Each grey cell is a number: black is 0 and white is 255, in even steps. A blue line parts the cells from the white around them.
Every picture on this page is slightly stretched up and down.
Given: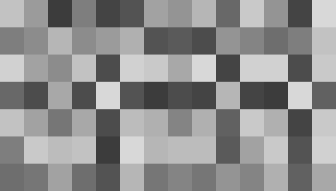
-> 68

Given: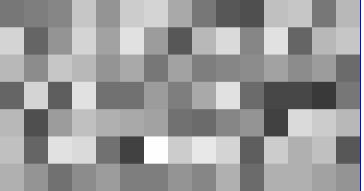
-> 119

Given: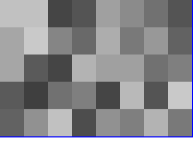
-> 113

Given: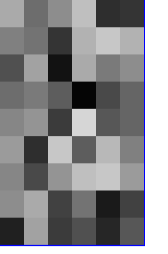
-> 46

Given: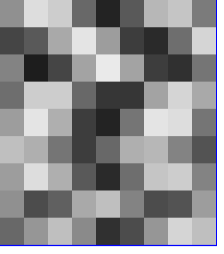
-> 197

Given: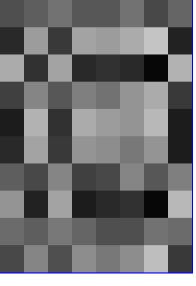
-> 72
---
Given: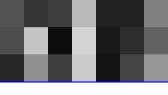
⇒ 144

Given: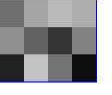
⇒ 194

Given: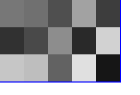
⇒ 190

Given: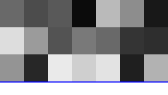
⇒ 39

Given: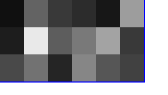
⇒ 114

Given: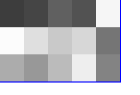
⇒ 152
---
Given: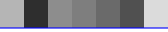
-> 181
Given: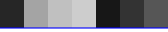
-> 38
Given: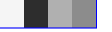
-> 245
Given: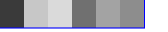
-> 58
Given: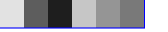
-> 226
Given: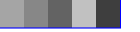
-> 165
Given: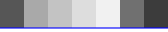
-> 86
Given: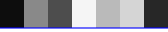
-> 13
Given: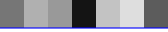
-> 118
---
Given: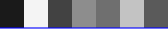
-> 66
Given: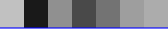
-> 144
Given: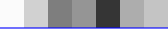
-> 126
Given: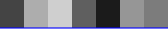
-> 207
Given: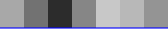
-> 44
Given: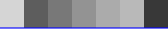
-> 120
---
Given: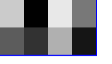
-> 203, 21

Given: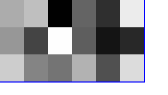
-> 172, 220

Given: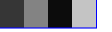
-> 54, 196

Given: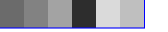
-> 107, 191

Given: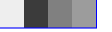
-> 238, 156

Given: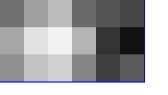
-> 113, 90

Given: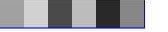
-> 160, 134

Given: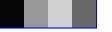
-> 5, 104

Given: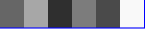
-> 102, 249

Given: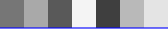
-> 118, 228
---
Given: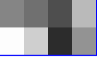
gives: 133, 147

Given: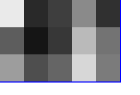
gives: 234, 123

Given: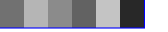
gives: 113, 40

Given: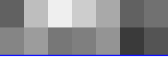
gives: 97, 84

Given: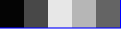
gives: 4, 100

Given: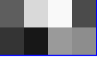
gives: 94, 141

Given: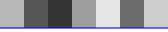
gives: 183, 205

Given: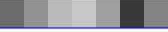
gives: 108, 131

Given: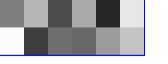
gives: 127, 196
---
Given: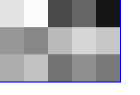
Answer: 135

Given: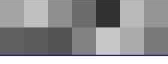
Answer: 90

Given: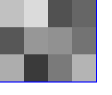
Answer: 151

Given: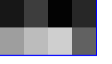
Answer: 188

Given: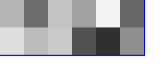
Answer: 188

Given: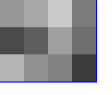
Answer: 95

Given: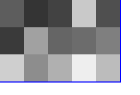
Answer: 161
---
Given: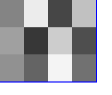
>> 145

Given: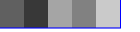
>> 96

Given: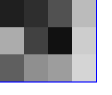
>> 95

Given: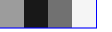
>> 156

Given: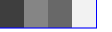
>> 62

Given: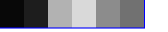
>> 8

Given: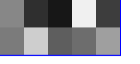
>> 123

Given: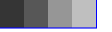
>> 53

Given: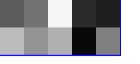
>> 188
